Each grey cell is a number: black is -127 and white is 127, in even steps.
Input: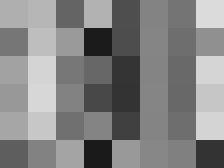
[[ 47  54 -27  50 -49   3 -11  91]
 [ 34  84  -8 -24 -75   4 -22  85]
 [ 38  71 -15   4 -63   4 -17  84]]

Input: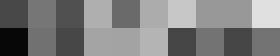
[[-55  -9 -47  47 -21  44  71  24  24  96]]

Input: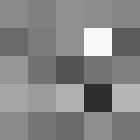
[[ 10   1  16  12   6]
 [ 23 -13 -44 -12   1]
 [ 10 -10 -21  14 -10]]

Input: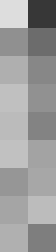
[[ 93 -72]
 [ 47   7]
 [ 59   3]
 [ 22  39]
 [ 48  -1]]

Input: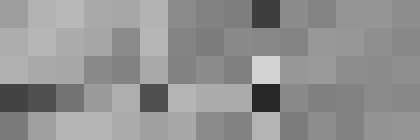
[[ 30  50  57  42  39  50  11   2  -1 -66  12   4  20  21  13]
 [ 48  41  39   9   2  41   2  12   0  82  23  26  13  12  15]
 [ -4  31  52  53  44  31  40  11   2  52  -3  13   2  19  21]]

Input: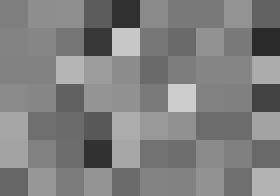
[[ -1  14  15 -35 -79  10  -6  -6  19 -29]
 [  1   1  53  28  12 -21  -2   5   5  43]
 [ 37 -16 -20 -39  45  25  16 -19 -19  34]
 [-25  23  -4  20 -20   3   2  18 -16  51]]
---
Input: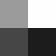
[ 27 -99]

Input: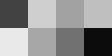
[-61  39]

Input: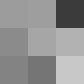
[28 38 72]

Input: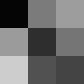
[-122  -81  -59]

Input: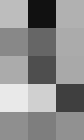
[ 61 -25  41]

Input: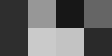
[-81  74]

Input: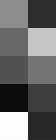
[13 70]

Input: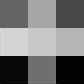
[ -27   71 -124]

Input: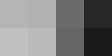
[52 58]
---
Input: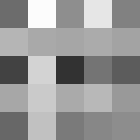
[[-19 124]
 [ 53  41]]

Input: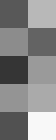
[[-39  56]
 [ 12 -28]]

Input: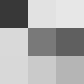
[[-71  98]
 [ 89  -6]]

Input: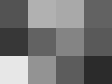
[[-44  49]
 [-72 -29]]

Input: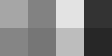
[[38  2]
 [ 5 -9]]

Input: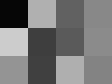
[[-121   48]
 [  76  -65]]

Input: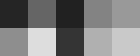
[[-90 -26]
 [ 14  93]]
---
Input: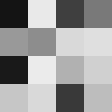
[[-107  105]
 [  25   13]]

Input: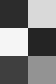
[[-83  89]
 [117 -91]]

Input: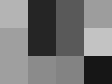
[[ 52 -90]
 [ 31 -90]]

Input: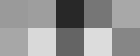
[[26 30]
 [39 89]]

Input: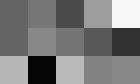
[[-27  -8]
 [-26   8]]

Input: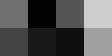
[[ -16 -126]
 [ -59 -102]]
